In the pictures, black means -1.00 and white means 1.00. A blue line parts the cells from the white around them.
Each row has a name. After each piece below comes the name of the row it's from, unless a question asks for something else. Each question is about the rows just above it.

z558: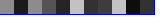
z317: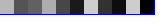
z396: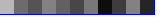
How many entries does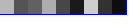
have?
9
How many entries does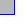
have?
1
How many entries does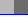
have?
2
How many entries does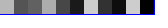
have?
11
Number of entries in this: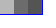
3
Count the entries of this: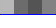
4
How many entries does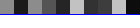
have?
10

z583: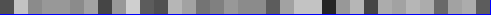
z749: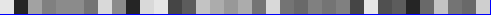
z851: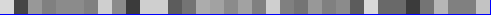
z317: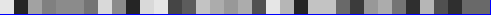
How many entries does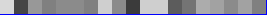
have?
19
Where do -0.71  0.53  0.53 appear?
z317
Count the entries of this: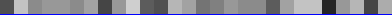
28
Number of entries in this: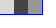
3

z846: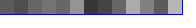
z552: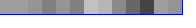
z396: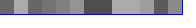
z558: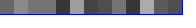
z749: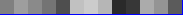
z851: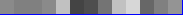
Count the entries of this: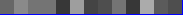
13
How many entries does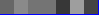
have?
7

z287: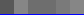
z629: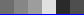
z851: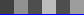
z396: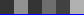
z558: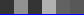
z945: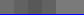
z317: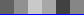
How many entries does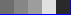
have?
5
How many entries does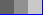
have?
3

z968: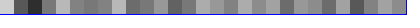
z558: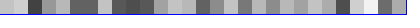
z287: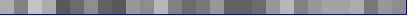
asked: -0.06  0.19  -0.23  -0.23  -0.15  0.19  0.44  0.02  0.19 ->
z287
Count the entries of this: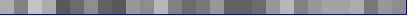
29
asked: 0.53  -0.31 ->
z558
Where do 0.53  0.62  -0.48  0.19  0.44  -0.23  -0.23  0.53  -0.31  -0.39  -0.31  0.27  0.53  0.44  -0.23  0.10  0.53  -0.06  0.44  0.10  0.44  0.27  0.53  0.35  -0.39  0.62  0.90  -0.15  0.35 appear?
z558

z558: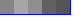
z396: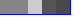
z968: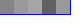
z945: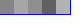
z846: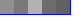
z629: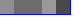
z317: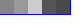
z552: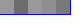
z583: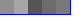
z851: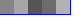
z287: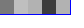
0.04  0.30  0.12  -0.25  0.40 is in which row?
z945
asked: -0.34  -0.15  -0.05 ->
z583
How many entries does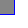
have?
1
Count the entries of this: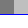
2
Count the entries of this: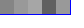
5

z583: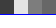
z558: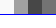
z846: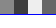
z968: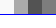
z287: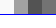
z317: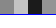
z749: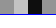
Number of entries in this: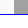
2
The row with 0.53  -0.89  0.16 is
z749

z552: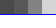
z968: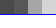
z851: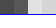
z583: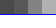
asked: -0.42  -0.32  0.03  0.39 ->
z583
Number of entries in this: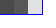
3
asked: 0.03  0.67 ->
z552
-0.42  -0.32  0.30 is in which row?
z968

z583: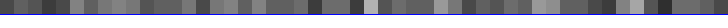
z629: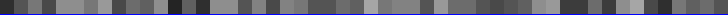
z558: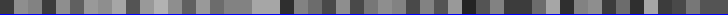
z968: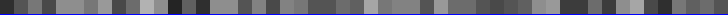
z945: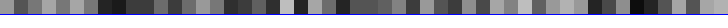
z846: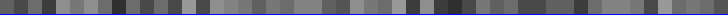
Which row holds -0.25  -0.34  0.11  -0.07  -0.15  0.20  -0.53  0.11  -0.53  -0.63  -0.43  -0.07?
z846
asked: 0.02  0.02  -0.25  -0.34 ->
z846
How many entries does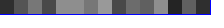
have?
15

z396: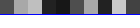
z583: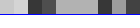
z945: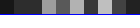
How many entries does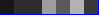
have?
7
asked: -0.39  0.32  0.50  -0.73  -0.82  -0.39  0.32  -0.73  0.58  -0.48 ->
z396
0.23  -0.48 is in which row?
z583
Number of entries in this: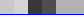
6

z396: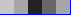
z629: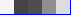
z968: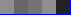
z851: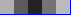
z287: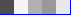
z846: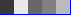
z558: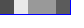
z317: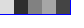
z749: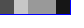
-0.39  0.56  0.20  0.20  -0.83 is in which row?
z749
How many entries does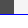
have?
2
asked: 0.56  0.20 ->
z749

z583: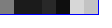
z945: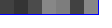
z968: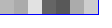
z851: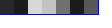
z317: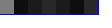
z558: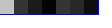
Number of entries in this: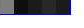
5
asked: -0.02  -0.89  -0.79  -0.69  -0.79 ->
z317
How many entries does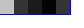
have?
5
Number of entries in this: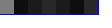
7
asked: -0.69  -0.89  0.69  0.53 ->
z583

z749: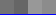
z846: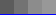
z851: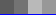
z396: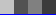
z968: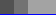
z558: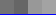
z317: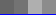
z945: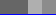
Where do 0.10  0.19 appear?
z846
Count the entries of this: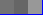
3
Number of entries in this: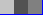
3
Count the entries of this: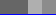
4

